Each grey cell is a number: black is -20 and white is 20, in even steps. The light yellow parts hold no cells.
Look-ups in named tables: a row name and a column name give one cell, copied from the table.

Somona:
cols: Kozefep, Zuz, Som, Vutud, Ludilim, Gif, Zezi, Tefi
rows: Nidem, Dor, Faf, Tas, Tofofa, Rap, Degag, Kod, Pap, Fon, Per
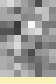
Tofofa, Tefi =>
7
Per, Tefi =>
3
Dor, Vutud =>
4
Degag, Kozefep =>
7
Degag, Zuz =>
9
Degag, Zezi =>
0
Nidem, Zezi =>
6
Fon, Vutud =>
4
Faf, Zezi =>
10
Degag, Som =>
14
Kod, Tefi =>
8
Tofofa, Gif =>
14
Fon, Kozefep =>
7
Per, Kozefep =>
10
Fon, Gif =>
-4
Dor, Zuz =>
2
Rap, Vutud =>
-3
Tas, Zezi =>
-1

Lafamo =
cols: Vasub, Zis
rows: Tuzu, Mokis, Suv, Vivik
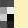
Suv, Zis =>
-18
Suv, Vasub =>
12
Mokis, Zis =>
17
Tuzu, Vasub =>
-9
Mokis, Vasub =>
5
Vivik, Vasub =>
-7
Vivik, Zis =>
-15
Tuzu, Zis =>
-8

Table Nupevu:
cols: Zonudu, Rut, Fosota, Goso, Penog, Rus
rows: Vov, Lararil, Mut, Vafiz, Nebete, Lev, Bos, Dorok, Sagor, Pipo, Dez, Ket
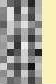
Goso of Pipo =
1
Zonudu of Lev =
6
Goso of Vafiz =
15
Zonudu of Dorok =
6
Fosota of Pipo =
-10
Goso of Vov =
4
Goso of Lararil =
14
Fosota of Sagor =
1
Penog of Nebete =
-4
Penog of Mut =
-9
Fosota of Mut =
-5
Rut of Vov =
-4
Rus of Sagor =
6
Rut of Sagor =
13
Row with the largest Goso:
Bos

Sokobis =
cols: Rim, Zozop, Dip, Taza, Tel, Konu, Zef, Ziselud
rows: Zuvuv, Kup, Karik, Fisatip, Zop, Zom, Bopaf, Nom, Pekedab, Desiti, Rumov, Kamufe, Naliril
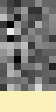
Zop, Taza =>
-8
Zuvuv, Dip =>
-13
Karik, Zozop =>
-1
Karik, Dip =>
-15
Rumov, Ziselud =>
-4
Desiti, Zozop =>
6
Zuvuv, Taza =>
-6
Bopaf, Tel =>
-11
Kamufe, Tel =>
-8
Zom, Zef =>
-4
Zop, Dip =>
7
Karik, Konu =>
-9
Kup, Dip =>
-2

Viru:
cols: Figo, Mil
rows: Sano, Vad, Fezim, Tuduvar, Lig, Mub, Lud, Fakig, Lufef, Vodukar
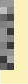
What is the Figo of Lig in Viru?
3
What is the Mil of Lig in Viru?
-11
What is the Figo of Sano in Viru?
4
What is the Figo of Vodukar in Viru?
-4
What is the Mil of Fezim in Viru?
-9
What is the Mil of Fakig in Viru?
3
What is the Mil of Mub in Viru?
1
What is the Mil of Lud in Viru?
-11
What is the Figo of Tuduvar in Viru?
0
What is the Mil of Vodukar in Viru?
-10
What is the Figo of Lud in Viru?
0
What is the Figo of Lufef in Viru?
-11
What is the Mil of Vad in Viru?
1
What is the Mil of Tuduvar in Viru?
1
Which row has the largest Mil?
Lufef

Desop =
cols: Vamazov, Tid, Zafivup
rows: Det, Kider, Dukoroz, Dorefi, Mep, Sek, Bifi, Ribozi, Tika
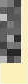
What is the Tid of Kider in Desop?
-7
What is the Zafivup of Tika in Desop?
-3
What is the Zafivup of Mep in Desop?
-4
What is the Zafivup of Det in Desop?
-10
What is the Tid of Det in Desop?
-1
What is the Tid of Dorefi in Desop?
-1
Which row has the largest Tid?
Sek

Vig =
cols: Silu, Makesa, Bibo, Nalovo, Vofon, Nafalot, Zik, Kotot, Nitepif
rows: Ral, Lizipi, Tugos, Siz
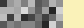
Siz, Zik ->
-14
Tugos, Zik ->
-10
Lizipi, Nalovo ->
14
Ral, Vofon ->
9
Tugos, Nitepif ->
9
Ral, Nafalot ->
-6
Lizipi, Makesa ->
8
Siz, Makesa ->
1
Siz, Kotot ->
13
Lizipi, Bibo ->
6
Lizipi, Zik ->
5
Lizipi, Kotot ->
-14
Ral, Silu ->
-11
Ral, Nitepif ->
3

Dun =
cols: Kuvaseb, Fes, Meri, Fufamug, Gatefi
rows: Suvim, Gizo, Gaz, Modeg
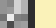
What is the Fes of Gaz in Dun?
17
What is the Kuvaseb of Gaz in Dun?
-2
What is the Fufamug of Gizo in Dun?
8
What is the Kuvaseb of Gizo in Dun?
3
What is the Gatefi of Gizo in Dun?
-13
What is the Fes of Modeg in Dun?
-8
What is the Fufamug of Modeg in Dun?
5
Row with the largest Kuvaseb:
Modeg

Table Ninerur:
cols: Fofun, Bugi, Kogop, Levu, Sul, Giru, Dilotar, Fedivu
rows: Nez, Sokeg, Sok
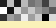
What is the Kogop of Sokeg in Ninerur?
14
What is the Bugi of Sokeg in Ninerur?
-17
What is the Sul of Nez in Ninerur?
-2
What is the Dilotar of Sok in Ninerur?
-20
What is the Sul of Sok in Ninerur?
5
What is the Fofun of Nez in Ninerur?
-15
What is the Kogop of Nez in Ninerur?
-16
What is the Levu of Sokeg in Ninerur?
4
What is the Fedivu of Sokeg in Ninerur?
-6
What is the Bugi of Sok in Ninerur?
5
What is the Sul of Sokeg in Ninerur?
11
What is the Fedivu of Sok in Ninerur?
14
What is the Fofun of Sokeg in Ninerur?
20
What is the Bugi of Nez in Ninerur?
10
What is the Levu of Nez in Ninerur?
9
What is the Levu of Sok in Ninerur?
17
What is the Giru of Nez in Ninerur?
1
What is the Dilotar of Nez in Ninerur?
-10

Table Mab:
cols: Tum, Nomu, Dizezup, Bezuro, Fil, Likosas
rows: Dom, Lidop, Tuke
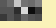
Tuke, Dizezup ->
-10
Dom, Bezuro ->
-2
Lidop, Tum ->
-7
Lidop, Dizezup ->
-13
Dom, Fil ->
-3
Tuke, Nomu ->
-7

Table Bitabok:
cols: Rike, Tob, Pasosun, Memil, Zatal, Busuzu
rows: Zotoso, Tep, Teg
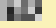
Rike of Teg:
8
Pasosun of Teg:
-2
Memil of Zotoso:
-3
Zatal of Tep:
12
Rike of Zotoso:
8
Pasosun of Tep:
4
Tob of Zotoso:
3
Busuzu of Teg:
13
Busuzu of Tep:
-11
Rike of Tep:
8
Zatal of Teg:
-7
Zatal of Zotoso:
7
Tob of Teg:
-12
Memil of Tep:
-2
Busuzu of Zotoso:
-4
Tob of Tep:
-14

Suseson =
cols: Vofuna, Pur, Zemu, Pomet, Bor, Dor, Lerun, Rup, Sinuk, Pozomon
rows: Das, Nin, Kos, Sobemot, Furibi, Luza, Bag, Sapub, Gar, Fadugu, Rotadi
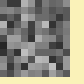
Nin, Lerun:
-3
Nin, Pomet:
2
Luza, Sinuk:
-7
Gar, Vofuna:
1
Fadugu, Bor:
5
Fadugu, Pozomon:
4
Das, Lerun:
-1
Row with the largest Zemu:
Luza

